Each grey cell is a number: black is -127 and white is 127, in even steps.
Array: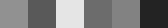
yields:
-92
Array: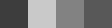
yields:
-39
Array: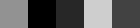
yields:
-61
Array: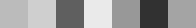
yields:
36
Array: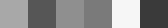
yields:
-69
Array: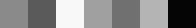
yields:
-122
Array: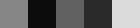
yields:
91
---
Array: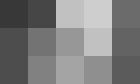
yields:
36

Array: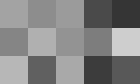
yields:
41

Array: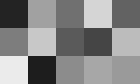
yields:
12

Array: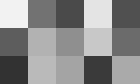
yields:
36

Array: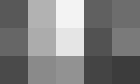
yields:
18

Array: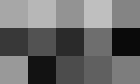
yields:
-51

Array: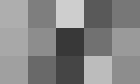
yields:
-58

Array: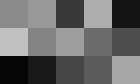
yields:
-56
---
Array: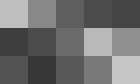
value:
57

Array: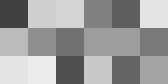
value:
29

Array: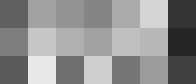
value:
56

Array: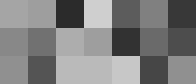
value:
-21

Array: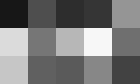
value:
119

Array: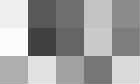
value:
75

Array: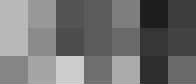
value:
-74
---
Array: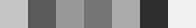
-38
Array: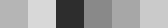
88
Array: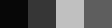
-73
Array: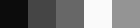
-58
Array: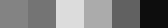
-11
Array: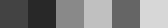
-87
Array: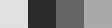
-84
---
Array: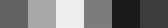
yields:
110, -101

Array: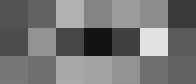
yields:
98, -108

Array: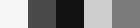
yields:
117, -110

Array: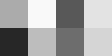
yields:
121, -88

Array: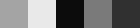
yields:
105, -115

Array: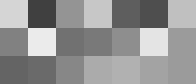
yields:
107, -63
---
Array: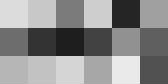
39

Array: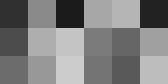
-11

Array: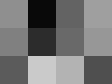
74

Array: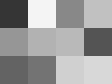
-12

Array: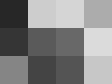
-59

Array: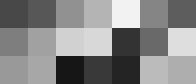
-91

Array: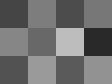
26

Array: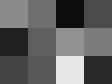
-39
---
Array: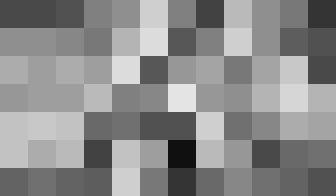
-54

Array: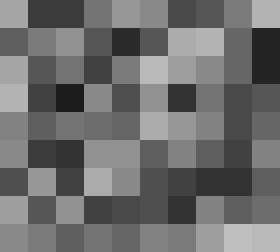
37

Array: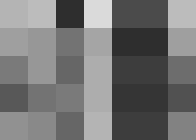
52

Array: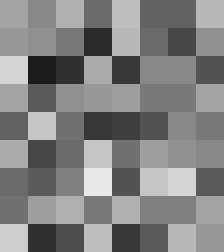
36

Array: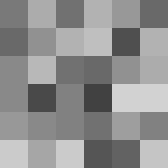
-6

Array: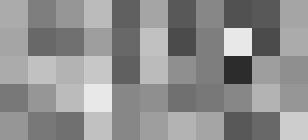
43

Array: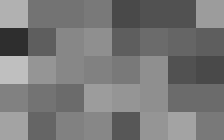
49

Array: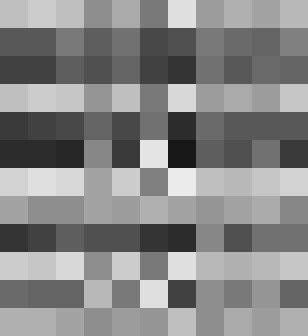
63
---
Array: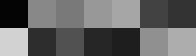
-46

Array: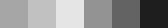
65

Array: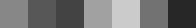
-60

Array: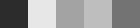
-83

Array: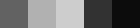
-29

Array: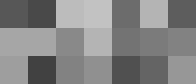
2
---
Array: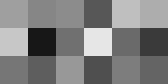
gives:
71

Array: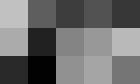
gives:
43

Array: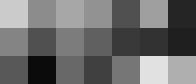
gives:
4

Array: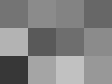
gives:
51

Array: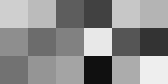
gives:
14

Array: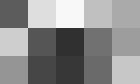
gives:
78

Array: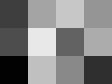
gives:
-50
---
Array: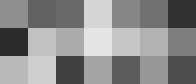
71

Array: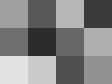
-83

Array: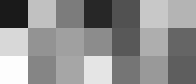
-39

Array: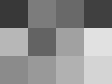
-28

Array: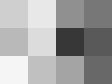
92

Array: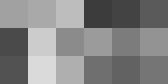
27

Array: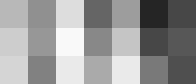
69
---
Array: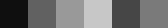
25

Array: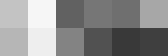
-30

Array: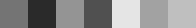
20

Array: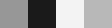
115

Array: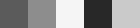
117

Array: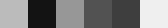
23
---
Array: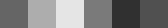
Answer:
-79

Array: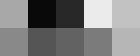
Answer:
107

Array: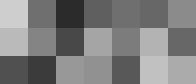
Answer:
-24

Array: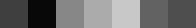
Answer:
-29

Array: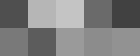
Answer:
-21

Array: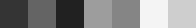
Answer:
116
